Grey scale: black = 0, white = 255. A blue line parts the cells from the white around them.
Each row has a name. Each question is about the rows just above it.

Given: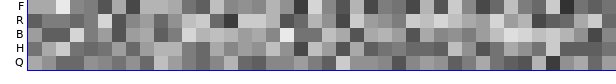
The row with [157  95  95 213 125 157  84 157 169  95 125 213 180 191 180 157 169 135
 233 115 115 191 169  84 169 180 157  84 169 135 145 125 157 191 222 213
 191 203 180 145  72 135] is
B
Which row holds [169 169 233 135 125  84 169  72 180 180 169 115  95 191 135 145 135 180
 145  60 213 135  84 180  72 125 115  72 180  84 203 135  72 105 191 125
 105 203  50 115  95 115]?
F

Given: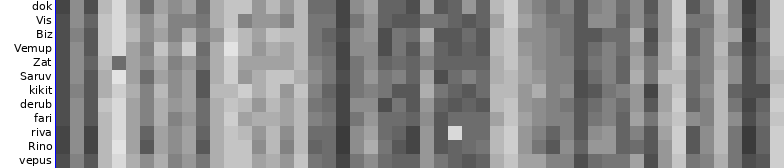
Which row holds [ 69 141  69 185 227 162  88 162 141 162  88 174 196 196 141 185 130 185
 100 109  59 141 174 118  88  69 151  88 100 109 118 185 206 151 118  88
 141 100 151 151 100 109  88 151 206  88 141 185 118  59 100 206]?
Rino
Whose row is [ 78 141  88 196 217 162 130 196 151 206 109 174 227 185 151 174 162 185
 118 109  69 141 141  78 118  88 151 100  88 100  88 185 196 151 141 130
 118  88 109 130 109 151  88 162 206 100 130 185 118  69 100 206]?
Vemup
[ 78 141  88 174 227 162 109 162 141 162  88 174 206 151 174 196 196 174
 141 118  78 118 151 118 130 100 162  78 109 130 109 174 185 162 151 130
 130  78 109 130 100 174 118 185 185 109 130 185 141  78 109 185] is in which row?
Saruv
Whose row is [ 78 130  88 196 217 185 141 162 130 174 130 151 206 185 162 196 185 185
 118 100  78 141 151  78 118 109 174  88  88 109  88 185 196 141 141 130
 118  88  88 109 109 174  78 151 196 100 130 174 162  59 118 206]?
Biz
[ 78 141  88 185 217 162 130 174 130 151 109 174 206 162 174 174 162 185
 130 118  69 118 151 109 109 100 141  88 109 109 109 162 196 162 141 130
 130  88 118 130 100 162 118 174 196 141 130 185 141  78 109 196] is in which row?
fari

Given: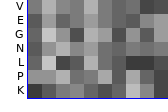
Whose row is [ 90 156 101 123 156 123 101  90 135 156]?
E
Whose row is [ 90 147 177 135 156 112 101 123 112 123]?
N
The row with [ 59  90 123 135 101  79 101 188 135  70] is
K
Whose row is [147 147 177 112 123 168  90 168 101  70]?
P

